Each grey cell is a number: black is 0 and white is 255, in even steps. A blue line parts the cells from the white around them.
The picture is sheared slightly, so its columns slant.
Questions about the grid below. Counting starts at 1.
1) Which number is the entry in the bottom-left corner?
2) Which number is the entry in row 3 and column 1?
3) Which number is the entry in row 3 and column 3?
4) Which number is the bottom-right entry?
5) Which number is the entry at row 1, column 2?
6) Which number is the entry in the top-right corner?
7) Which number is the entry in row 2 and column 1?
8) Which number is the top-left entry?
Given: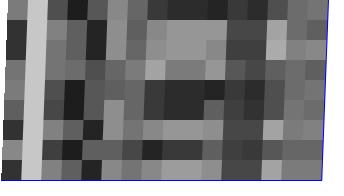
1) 50
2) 50
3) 116
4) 123
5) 199
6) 116
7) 50
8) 123
